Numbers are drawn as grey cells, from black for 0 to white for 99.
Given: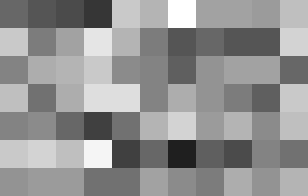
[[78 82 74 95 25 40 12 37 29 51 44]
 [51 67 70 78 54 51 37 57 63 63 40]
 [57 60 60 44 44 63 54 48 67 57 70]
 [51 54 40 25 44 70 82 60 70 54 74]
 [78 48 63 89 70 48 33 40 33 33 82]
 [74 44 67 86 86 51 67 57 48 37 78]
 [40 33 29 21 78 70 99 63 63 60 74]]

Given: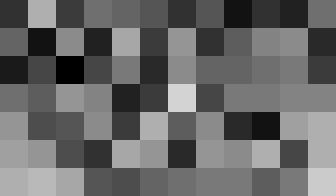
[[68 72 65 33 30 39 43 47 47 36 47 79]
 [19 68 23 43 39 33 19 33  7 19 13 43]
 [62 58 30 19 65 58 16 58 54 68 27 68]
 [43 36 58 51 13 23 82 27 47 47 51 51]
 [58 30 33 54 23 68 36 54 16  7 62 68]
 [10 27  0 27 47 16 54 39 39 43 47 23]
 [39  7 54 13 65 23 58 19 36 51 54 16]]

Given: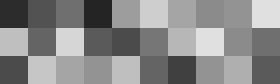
[[29 77 64 57 74 39 25 57 68 35]
 [74 39 83 35 29 46 71 87 54 43]
 [17 32 43 14 61 80 64 54 57 87]]

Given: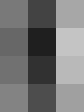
[[51 30 62]
 [47 26 65]
 [44 19 72]
 [40 12 76]]

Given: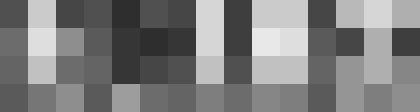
[[42 86 55 35 21 18 21 83 24 90 86 35 27 68 24]
 [31 79 27 31 18 31 27 83 24 79 79 27 72 83 68]
 [39 75 42 39 21 27 31 75 31 75 75 39 58 68 52]
 [35 46 55 35 61 42 39 49 42 52 49 35 58 49 55]]

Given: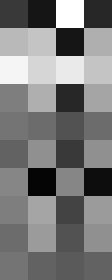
[[95 83 91 76]
 [72 76  8 68]
 [49 68 15 64]
 [49 64 26 60]
 [42 60 32 56]
 [38 56 22 56]
 [45 42 32 42]
 [45 38 35 38]
 [22  8 99 15]
 [52  2 52  5]]

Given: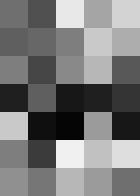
[[56 46 71 60 43]
 [37 40 49 78 67]
 [12 37  9 12 20]
 [43 31 90 64 82]
 [49 27 53 71 34]
 [49 23 93 75 86]
 [78  6  2 60  9]]
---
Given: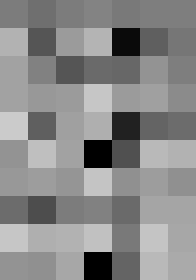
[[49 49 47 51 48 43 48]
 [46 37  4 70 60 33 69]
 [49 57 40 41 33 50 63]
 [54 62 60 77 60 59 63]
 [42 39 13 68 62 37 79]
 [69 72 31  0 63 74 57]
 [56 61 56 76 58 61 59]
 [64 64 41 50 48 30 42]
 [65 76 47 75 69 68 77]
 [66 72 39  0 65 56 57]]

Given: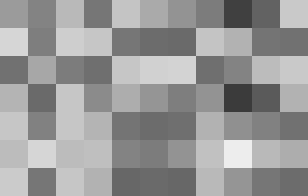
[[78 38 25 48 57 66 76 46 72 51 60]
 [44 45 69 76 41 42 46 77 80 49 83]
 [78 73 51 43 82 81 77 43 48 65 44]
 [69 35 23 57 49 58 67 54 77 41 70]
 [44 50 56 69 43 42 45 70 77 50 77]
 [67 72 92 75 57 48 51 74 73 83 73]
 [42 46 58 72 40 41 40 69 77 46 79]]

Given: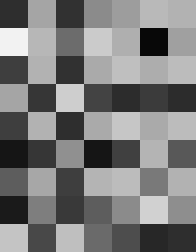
[[69 72 61 54 19 64 18]
 [62  3 68 79 42 71 94]
 [73 67 74 66 19 69 24]
 [17 23 17 26 80 21 64]
 [73 66 77 66 18 69 24]
 [34 70 25  8 56 21  8]
 [69 47 73 70 24 65 36]
 [55 81 54 36 22 49 10]
 [18 15 30 41 74 28 76]]

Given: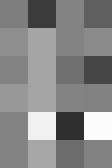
[[37 51 23 49]
 [54 51 64 55]
 [27 43 64 51]
 [50 51 64 59]
 [98 18 93 51]
 [50 42 65 51]]

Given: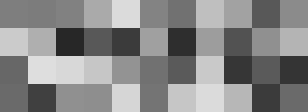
[[54 34 63 74 44 51 85 66 50 48 49]
 [70 56 32 61 18 62 23 34 15 68 79]
 [20 35 21 78 35 44 57 77 84 86 40]
 [41 23 71 85 77 45 83 55 56 25 41]]

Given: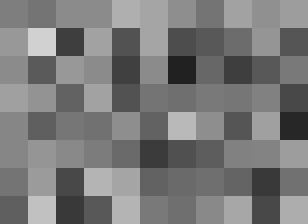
[[61 56 63 45 55 64 68 54 54 45 49]
 [33 58 42 34 30 64 32 63 24 81 59]
 [47 34 24 40 13 54 25 54 59 35 54]
 [28 50 46 47 43 45 32 63 38 57 62]
 [15 62 33 55 72 38 55 44 46 37 52]
 [61 51 50 36 31 23 41 48 53 58 52]
 [44 22 39 43 41 38 64 70 28 60 45]
 [67 28 65 53 43 47 70 34 22 75 37]]
